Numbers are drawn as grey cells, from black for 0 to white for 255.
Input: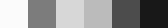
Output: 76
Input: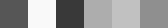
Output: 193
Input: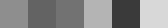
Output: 58
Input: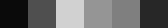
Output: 127
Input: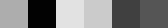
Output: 64
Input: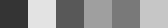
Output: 121
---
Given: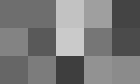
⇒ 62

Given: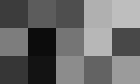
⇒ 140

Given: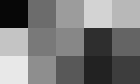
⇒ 88

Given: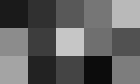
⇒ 68

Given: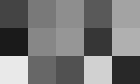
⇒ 81

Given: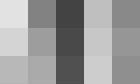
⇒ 80

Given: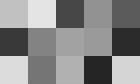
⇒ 177

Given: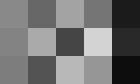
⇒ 184
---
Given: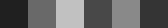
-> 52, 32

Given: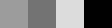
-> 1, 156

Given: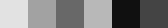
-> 68, 226

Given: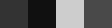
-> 73, 51

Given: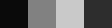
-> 45, 10

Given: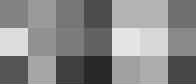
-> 112, 85

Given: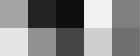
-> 127, 228
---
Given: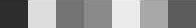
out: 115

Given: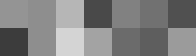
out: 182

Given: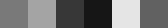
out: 55

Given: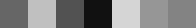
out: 82

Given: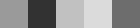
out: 193

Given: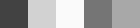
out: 250

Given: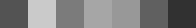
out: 123

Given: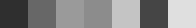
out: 154
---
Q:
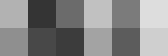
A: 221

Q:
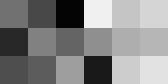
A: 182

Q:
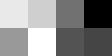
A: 0

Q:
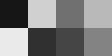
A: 185

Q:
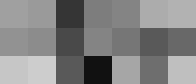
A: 104

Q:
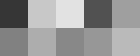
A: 159

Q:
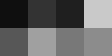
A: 201

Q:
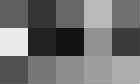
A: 59

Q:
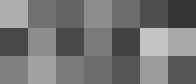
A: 168
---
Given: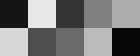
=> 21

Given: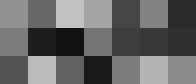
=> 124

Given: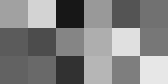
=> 91

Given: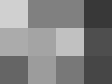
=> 171

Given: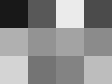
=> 176

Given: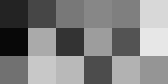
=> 8

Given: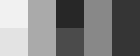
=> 241
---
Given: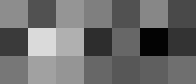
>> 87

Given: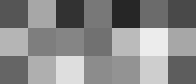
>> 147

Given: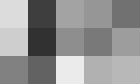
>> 235

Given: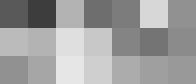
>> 172

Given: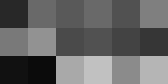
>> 193

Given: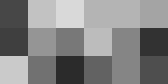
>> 98

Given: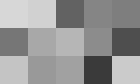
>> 161

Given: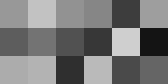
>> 186
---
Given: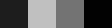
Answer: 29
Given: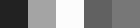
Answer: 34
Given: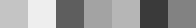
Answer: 196
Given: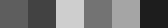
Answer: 94
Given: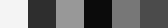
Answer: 244
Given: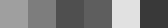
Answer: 159
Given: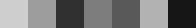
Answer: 206
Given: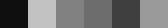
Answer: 15
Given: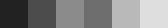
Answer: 34
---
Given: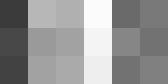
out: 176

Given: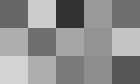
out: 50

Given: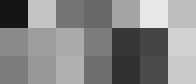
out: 117

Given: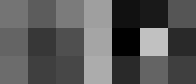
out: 123

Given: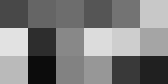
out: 109

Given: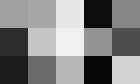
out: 232
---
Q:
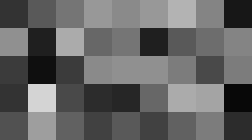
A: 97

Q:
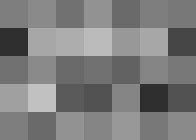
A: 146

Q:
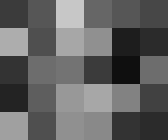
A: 144

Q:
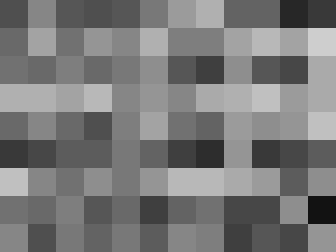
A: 120

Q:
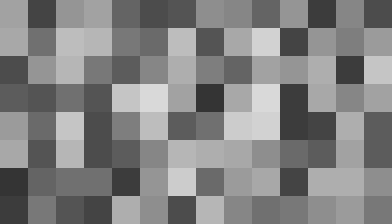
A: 84

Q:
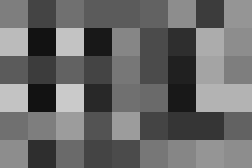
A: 106
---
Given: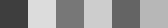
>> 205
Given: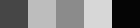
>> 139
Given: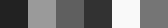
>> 50
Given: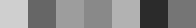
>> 178
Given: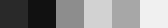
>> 210
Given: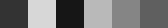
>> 185
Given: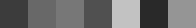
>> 194
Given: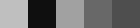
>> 161
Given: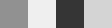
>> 239
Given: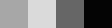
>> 218
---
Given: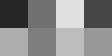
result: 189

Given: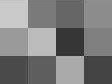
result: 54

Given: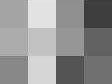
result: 150

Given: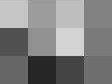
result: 210

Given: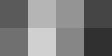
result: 134

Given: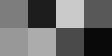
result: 74

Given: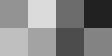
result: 76

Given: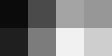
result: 241
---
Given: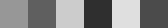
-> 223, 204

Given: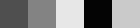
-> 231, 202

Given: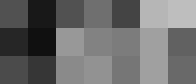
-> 190, 182

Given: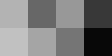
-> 193, 179

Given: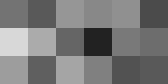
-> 216, 171

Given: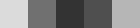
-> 219, 182

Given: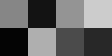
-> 204, 175

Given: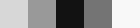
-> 248, 215
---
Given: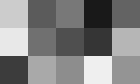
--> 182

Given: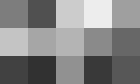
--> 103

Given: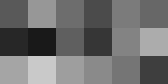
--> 172

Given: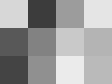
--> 180

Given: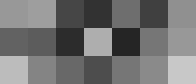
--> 152

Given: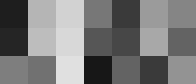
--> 99

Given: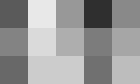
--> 166

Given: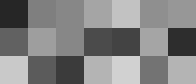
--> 45

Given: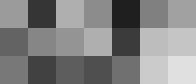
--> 197
